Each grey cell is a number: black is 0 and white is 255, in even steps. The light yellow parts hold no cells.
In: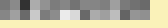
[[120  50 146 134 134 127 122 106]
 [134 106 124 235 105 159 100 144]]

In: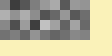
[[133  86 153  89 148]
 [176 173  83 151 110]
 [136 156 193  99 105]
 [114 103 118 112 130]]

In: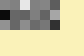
[[135 231 133]
 [ 11  99 100]
 [146 141 119]]

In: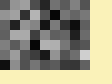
[[ 82 159  37  91  83]
 [148  48  83 118 120]
 [100 148  20  49  95]
 [ 96 170 136 101 107]
 [127 133 177 119  85]
 [111  82  24  83 207]
 [ 15  81  81  57  97]]

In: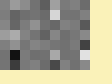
[[130 140  94 122 108]
 [125 111 107 116 128]
 [134 124 113 129  89]
 [157 131  98 111 137]
 [127 118 125 113  66]
 [115 123 113 114 225]
 [116 121 108 129 137]]

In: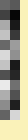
[[104]
 [ 65]
 [170]
 [194]
 [104]
 [217]
 [195]
 [ 80]
 [234]
 [174]
 [140]
 [ 99]]

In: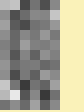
[[187  72  79]
 [143 108 133]
 [160  75 121]
 [141 135 151]
 [127 157 125]
 [134 132 144]
 [148 121 104]
 [142 121 154]
 [198  58  99]
 [184  85  57]
 [114 106  94]]

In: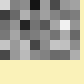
[[215 141 158 152]
 [ 60 176 160 115]
 [111  35  87 241]
 [120 112 145 172]
 [196 192 140 192]
 [ 72 186 130 110]]
